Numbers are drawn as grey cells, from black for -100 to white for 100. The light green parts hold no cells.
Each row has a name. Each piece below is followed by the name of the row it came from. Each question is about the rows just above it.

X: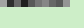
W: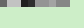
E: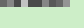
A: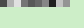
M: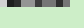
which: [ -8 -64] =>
M
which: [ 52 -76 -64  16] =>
W
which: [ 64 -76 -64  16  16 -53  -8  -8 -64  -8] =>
M
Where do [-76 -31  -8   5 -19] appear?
X
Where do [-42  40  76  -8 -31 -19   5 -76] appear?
A
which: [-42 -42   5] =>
E
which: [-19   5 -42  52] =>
E

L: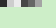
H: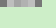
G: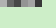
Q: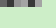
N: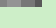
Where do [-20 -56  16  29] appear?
Q
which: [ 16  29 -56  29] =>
Q
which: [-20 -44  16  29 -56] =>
G

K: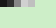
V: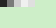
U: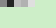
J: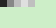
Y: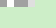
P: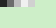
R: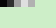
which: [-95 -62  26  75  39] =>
R
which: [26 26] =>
Y
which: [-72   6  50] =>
J

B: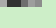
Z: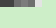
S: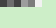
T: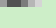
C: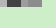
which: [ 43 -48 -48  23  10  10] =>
C
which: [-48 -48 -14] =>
Z
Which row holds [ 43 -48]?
C
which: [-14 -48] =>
S
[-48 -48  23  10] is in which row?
C
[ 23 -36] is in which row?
T

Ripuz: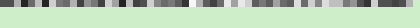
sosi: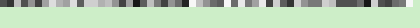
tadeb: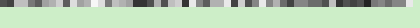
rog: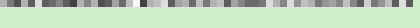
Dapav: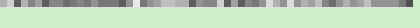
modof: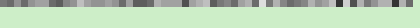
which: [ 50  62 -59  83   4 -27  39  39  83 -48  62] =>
tadeb
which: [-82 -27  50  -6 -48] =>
sosi
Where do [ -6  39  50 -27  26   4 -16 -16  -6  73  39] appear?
rog
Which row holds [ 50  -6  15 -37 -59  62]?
Ripuz
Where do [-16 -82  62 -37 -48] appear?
sosi

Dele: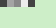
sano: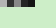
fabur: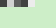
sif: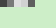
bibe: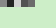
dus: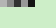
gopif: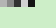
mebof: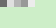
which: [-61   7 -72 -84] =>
sano
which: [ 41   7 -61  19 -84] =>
dus
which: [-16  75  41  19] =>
mebof
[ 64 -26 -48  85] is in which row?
fabur
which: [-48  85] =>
fabur
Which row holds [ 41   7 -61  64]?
gopif

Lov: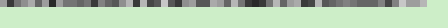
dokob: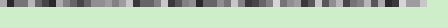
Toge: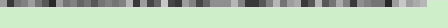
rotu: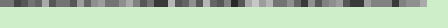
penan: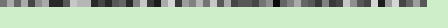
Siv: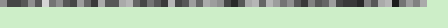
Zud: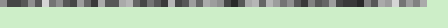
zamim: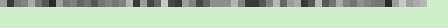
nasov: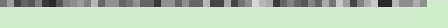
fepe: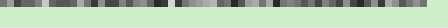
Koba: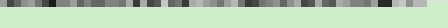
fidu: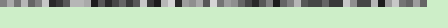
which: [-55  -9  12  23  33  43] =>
fepe
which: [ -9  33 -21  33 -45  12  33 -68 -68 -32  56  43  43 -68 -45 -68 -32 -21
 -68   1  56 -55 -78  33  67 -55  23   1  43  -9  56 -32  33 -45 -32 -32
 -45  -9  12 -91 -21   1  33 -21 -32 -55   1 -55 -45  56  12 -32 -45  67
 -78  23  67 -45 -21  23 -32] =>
penan
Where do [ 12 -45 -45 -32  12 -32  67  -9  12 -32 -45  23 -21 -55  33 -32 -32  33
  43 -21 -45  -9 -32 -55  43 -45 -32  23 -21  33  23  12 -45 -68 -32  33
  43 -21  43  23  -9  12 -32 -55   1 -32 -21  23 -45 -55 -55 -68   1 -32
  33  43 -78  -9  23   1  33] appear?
Siv
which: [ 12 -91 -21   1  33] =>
penan
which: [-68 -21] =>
dokob
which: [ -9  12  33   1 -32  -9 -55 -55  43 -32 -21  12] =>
rotu

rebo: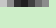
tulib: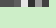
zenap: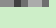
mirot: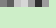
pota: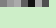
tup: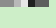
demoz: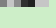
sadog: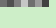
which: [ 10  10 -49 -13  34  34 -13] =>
zenap
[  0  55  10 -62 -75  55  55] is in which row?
demoz
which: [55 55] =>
demoz
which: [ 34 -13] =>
zenap
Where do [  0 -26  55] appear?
mirot
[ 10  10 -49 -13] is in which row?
zenap
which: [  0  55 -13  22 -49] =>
sadog

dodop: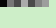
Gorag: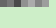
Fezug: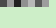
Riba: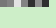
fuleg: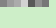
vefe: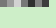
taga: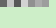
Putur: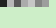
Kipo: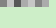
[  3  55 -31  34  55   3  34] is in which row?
Kipo
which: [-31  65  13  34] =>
taga
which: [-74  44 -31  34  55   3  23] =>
Putur
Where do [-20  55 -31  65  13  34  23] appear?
taga

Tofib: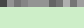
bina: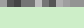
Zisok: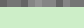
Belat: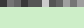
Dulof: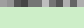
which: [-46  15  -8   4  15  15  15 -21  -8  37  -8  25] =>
Tofib
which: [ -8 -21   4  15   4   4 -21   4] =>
Zisok
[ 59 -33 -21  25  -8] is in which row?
Belat
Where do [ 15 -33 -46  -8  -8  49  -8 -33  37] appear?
Dulof

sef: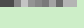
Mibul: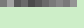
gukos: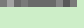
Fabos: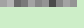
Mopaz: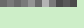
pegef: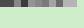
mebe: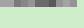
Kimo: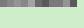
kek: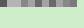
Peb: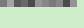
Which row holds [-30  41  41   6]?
kek
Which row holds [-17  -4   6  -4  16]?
Mibul
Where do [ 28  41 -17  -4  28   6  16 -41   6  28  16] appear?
Fabos
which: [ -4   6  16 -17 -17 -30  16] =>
mebe
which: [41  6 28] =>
kek
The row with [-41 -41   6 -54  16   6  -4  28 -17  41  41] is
pegef

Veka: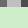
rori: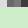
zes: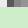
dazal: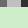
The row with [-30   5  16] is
zes
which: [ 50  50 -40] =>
Veka
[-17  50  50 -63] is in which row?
dazal

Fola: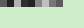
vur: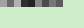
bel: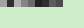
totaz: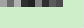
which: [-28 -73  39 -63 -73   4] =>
Fola
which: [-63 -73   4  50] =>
Fola
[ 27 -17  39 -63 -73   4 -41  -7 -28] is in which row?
vur
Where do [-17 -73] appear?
bel
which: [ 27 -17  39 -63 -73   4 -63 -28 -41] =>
totaz

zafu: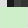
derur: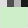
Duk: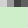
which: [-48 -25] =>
Duk
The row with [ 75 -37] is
derur
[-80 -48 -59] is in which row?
zafu
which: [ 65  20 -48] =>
Duk
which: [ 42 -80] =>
derur
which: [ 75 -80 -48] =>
zafu

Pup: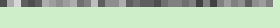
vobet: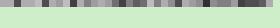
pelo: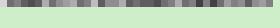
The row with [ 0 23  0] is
Pup
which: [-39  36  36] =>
vobet
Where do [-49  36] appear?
vobet
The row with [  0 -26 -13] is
vobet
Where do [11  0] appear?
vobet

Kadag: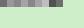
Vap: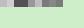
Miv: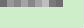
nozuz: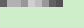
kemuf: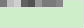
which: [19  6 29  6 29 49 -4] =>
Miv
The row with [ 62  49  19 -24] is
nozuz
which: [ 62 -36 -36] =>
Vap
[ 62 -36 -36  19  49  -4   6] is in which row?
Vap
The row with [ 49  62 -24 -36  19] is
kemuf

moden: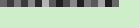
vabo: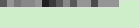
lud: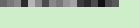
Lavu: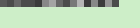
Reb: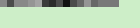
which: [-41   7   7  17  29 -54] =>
Reb
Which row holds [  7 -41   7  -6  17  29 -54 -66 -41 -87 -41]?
lud

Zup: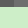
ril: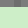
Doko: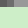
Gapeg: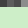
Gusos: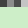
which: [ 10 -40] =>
Gusos
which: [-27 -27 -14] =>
Zup
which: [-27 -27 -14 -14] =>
Zup

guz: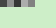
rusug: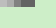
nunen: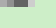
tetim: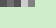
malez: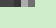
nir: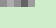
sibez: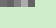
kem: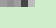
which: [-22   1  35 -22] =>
sibez
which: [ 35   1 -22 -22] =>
rusug

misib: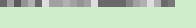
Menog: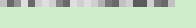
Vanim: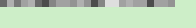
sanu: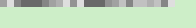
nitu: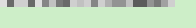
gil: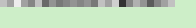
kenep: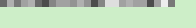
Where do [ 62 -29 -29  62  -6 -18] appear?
Menog
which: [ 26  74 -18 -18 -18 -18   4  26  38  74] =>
misib
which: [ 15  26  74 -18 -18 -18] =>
misib
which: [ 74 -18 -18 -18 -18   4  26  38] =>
misib
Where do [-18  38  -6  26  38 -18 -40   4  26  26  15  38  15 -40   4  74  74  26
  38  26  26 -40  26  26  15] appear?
Vanim
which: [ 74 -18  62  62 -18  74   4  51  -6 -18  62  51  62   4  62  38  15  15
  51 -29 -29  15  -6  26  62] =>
nitu

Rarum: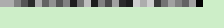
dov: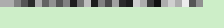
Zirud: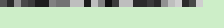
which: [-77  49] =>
Zirud
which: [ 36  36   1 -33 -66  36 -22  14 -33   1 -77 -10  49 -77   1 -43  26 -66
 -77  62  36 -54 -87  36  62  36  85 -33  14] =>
dov

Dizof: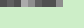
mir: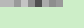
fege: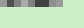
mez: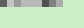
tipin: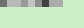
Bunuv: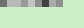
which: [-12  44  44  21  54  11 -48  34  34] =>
tipin
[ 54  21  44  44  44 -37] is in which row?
mez

